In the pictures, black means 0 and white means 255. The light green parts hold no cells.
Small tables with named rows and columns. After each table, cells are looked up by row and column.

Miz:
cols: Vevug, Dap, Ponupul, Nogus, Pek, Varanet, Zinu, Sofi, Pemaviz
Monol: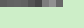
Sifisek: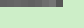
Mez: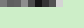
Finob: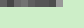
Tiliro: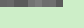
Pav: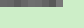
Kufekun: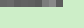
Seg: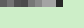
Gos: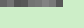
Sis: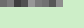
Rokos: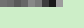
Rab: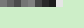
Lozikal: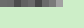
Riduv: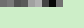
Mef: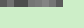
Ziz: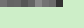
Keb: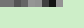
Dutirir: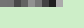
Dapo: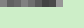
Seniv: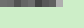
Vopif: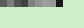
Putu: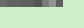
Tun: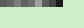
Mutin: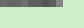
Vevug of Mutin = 106
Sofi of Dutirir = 31
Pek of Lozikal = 106
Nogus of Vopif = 67
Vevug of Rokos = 113
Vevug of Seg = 95
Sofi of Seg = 164
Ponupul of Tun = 125
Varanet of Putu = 82
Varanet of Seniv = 68
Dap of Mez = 95
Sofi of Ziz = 107
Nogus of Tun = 98
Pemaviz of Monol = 103
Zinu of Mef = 132
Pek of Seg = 119
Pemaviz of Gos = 87

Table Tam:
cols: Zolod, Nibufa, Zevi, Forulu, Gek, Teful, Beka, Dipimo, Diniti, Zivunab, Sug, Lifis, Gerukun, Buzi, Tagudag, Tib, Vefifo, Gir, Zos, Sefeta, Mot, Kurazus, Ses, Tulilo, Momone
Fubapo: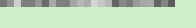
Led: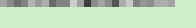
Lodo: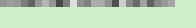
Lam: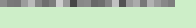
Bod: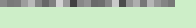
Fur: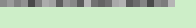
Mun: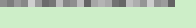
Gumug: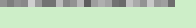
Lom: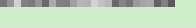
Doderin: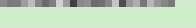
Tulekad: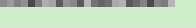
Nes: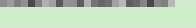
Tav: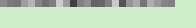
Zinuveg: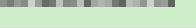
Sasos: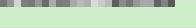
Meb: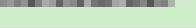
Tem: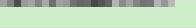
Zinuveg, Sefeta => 176
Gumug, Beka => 114
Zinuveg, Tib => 169
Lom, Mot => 165
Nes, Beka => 177
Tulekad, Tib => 111
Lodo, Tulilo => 152
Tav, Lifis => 130
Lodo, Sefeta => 104
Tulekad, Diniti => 91
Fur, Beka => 172

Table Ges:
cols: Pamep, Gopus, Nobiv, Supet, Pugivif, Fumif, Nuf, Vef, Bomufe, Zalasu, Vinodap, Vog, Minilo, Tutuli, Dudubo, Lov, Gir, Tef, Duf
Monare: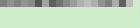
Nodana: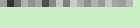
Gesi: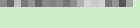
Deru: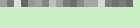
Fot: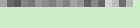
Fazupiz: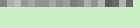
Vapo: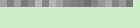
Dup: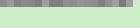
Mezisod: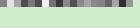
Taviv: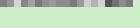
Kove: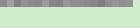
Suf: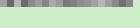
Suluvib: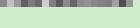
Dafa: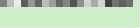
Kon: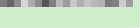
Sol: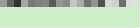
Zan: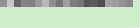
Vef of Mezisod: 115
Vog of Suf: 143
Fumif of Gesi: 106
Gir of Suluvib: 161
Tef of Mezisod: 49
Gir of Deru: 113
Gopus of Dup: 154
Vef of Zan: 142
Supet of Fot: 132

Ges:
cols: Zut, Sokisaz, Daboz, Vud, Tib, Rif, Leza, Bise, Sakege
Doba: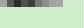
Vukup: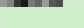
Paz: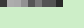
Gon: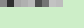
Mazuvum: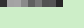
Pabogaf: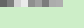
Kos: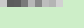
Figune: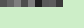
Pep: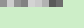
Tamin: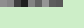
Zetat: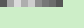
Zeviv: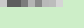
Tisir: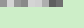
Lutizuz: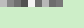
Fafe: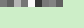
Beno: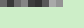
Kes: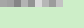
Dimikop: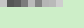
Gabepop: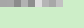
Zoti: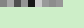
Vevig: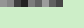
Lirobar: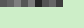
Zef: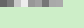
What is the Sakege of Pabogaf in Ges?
175
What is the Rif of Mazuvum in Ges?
119
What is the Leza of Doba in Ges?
143
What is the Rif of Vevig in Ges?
98
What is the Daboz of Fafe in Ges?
181
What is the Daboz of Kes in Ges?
134
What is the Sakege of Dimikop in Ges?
206
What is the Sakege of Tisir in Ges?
111
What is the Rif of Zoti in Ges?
203
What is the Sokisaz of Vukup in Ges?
132
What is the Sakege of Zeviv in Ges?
213
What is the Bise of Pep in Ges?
90
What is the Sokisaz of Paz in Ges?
173
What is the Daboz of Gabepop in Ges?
140
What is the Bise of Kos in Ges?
180
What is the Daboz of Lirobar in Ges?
127
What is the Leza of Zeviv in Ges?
185
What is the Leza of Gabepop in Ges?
181
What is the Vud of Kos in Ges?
122

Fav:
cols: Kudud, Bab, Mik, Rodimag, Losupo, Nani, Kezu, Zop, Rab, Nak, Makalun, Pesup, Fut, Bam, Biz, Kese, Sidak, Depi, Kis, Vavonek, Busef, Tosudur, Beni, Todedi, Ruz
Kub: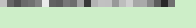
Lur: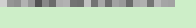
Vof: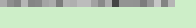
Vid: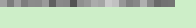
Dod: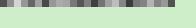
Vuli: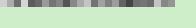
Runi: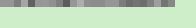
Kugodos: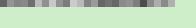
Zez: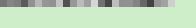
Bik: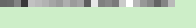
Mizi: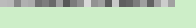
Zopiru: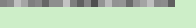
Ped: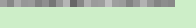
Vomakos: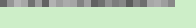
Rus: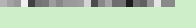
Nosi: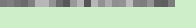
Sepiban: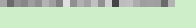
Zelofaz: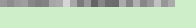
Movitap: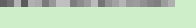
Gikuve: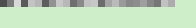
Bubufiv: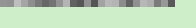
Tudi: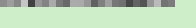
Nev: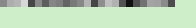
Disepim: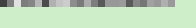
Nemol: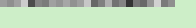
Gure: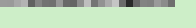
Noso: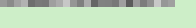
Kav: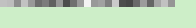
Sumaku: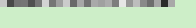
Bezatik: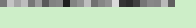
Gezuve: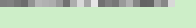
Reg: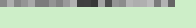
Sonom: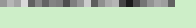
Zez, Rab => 195
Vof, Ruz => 181
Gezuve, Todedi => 135
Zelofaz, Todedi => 150
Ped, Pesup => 135
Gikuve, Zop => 146
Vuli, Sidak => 157
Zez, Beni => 150
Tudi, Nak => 105
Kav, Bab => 189
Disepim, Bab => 127
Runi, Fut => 143
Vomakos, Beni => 173
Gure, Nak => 105
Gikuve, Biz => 108
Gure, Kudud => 155
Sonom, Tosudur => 147
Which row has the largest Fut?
Kav

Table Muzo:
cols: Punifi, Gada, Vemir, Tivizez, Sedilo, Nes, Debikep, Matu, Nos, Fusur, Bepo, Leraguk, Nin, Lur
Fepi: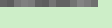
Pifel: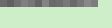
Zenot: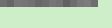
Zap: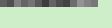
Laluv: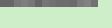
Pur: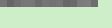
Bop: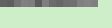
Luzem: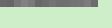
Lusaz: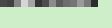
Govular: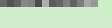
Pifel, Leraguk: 118
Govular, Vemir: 98
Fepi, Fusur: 98
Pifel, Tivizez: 128
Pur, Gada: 101
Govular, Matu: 91
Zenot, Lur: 110
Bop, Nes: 91
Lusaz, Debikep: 77
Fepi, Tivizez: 128
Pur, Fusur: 103
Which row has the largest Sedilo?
Lusaz

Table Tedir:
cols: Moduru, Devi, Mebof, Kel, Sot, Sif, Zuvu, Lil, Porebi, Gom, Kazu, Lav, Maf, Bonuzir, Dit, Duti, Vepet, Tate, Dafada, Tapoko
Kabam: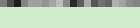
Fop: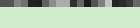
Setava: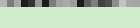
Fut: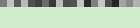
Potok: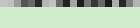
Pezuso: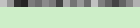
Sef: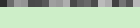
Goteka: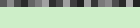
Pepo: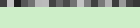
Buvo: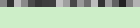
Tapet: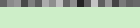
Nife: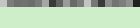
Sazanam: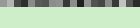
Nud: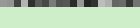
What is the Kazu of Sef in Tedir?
73
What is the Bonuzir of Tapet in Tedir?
196
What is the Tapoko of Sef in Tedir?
184
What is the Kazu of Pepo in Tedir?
115
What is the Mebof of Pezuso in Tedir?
50
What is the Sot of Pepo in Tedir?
115
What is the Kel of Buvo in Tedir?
138

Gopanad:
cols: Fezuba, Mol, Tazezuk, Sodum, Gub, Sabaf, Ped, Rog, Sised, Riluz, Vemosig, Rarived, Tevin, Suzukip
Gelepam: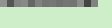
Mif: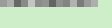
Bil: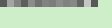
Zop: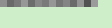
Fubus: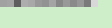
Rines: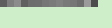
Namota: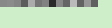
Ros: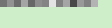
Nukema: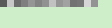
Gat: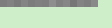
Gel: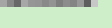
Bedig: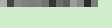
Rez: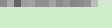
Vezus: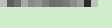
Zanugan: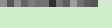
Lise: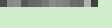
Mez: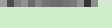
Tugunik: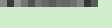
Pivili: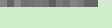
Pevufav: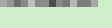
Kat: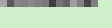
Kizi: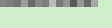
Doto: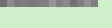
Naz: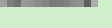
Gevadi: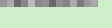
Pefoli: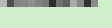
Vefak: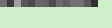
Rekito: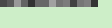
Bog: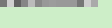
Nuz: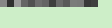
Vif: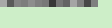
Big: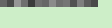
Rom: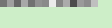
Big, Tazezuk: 150
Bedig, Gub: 124
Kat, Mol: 90
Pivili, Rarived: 122
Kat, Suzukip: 128
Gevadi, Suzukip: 167
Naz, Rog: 122
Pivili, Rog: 94
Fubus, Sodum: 173
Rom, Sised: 133
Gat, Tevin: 126
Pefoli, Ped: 120
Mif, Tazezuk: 103
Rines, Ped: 118

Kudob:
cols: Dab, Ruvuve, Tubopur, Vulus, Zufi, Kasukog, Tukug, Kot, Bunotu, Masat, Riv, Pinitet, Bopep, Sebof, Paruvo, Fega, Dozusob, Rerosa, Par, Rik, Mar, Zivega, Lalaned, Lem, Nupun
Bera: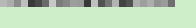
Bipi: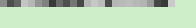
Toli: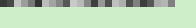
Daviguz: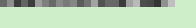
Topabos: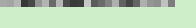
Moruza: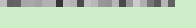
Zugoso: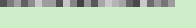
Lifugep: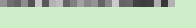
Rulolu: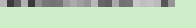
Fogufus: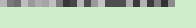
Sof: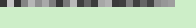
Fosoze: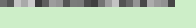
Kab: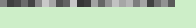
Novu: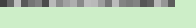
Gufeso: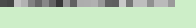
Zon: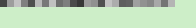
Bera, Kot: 199
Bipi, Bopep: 182
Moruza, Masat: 188
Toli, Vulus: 156
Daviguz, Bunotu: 137
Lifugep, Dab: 147
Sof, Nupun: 158
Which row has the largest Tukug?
Kab

